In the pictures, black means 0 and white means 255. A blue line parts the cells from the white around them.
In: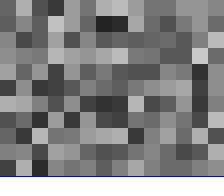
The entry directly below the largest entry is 49
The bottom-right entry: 142
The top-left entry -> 100
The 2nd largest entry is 193
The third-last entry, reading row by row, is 107
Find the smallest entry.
34
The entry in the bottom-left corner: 65
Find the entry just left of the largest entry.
87
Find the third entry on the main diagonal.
93
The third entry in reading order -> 81
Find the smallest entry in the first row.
57
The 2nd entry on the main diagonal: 134
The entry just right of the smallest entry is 42
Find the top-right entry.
134
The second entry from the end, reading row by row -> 128
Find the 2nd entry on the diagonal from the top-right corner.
149
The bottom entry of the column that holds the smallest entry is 93
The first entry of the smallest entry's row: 93
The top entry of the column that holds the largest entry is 149
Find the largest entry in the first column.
175
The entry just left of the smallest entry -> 100
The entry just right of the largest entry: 107
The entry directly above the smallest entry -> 175
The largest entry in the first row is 187
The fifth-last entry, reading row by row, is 128

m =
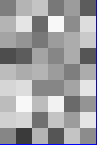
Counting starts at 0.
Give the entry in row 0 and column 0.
126
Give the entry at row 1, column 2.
106
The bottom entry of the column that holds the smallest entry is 58
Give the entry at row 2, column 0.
164
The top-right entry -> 92
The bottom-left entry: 134
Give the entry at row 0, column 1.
180
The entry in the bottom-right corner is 140
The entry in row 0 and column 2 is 196
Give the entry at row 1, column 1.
229
